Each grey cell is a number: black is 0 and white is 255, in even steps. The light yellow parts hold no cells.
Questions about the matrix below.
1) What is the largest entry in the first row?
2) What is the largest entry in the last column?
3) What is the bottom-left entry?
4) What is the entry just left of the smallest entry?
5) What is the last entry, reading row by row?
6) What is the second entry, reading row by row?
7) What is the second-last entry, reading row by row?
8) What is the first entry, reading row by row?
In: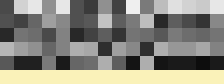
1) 239
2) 231
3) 88
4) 26
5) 26
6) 210
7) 13
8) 74

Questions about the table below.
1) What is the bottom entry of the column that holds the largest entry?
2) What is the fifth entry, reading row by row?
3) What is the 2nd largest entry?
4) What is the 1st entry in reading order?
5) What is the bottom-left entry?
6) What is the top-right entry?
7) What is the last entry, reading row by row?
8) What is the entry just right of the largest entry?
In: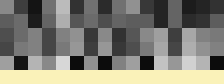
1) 215
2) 187
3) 209
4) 137
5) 159
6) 50
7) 12
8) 12

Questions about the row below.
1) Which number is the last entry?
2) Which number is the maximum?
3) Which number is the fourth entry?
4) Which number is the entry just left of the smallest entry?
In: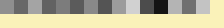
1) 195
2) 209
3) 98
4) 76

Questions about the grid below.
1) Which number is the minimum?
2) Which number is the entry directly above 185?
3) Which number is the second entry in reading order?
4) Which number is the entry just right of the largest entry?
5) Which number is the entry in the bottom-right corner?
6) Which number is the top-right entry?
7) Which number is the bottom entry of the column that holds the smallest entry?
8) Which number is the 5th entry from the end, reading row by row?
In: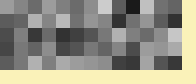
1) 26
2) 127
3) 133
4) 92
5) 56
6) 100
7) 56
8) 64
